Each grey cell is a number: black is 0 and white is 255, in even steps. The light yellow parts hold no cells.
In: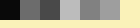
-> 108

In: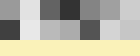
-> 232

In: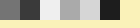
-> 58

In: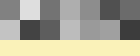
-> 67

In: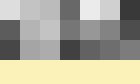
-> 165

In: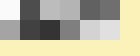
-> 65
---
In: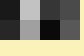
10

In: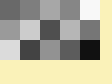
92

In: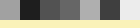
63

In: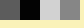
210

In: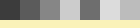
220

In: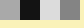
220

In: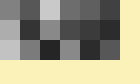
44
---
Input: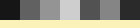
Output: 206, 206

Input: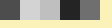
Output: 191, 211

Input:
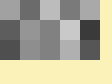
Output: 129, 201

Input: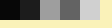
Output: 158, 208

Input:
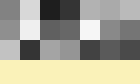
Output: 103, 246

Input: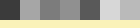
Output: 144, 215

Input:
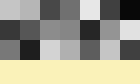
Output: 134, 231
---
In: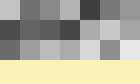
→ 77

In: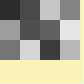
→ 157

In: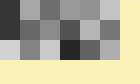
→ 54

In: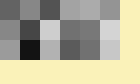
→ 135

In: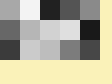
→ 103

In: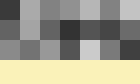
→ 99

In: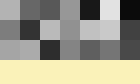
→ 125

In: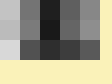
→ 187

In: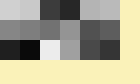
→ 134
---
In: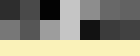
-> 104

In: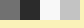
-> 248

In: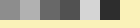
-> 213

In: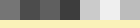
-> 239

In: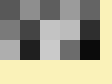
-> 155

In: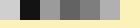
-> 126
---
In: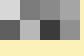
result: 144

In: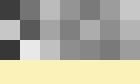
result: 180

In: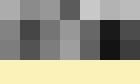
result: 76

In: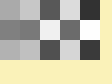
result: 254

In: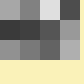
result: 153

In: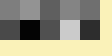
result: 45

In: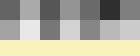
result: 203

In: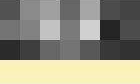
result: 76

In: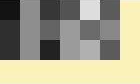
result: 135
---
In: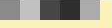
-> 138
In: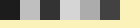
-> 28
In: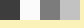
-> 61
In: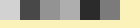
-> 210
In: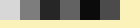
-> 215
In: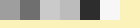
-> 158
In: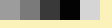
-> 156
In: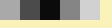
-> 169
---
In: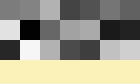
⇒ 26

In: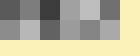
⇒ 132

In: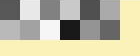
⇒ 148

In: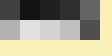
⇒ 191

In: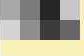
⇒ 60

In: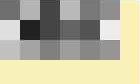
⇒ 84

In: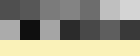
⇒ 94

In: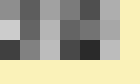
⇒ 115

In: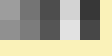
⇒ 226
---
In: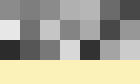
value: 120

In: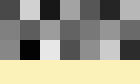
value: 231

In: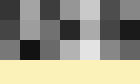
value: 106

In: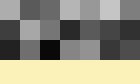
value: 9

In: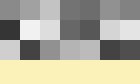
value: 145

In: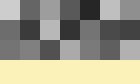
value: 81

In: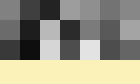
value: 214

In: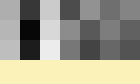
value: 236
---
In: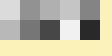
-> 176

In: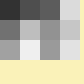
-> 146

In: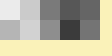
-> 122

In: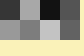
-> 18

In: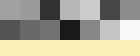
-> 49

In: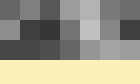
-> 55

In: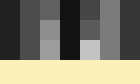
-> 142

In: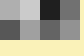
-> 31
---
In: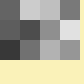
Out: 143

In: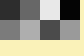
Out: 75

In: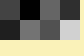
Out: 81

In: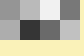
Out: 106

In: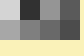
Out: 105

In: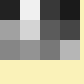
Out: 91

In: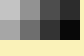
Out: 51

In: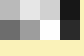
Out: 254
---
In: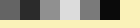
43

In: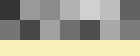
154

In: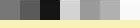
90

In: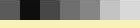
15

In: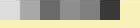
169

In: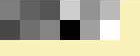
98

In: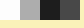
173

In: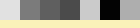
123

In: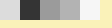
52

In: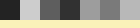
205
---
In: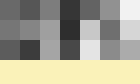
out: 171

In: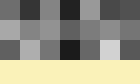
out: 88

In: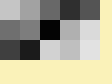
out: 226

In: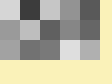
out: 176

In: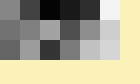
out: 213

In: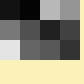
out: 51

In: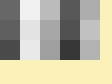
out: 179

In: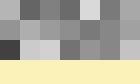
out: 195

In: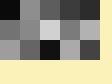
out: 67
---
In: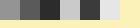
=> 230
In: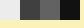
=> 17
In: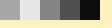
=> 12
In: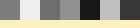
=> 55
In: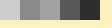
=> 45
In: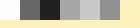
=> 145
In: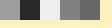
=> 103
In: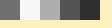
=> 47
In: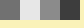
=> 61
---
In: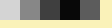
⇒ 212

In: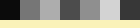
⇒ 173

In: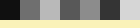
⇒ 185

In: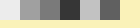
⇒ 160

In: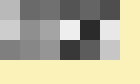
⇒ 135

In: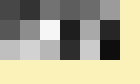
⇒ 210
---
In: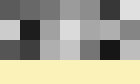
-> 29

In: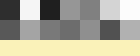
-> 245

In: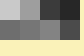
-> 158

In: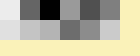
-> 101

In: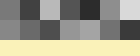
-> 65

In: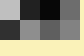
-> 33
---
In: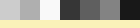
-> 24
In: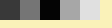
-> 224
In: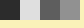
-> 145
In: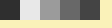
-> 68
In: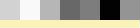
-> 148
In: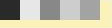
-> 163
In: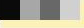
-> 208
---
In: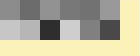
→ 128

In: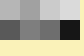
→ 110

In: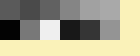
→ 53

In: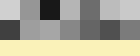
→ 80

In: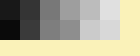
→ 203

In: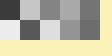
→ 148

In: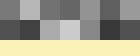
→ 57
